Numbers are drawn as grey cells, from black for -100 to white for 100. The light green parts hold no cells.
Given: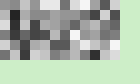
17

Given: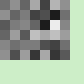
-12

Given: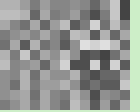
40

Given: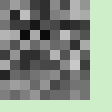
-10

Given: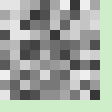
79
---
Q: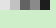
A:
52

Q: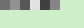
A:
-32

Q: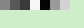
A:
93

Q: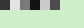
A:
-5

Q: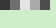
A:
-13

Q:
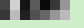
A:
-37
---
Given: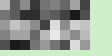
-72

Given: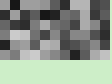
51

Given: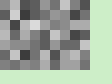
10

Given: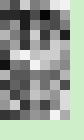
-13

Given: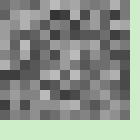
-5

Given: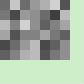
38

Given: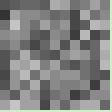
26
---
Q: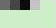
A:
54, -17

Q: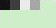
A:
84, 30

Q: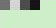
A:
66, -12

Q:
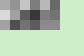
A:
70, 54

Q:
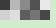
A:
83, 74

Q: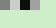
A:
61, 26

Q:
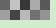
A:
53, 44

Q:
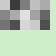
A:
76, 68
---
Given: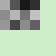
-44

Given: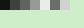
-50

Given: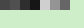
-37

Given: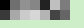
32

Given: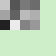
84

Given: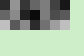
-30

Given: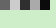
60

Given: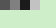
0
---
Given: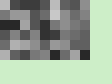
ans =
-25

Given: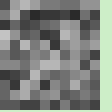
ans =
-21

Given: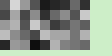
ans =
40

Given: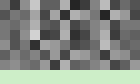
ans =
-25

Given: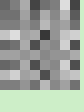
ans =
54
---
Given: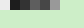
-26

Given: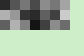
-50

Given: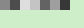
-22

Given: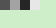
28

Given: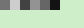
15

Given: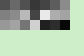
-75

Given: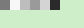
21
